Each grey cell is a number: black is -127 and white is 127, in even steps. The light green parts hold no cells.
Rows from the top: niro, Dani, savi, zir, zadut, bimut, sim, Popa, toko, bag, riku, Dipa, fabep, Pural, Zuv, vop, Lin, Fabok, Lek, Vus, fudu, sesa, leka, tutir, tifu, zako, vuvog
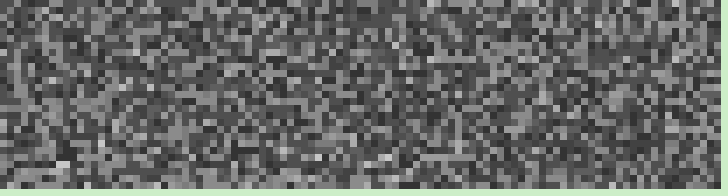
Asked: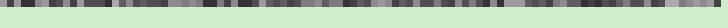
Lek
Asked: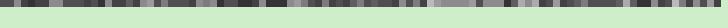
toko
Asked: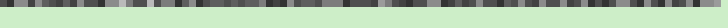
fabep
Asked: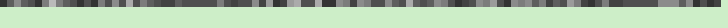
Dipa
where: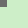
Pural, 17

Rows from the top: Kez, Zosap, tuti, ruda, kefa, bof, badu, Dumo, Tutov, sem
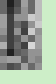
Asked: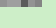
Tutov
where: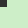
Zosap, 2
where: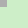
badu, 1
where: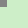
Tutov, 6

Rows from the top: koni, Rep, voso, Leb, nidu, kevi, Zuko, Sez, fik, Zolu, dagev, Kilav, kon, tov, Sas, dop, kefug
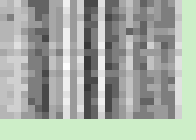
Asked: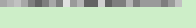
Sez
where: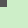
Rep, 13
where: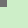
Kilav, 25
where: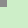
voso, 22

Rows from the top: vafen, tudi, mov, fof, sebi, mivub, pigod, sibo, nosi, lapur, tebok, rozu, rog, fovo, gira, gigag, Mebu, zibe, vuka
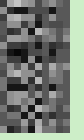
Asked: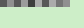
lapur
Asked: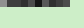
pigod
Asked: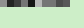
vuka
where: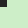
vuka, 2
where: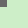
vafen, 9
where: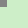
mivub, 8

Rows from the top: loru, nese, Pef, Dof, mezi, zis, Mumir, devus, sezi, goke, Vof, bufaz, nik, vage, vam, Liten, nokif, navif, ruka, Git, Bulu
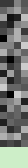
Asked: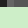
navif
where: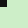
Pef, 2
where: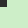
ruka, 2
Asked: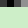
sezi
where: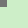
vam, 1
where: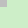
Pef, 4

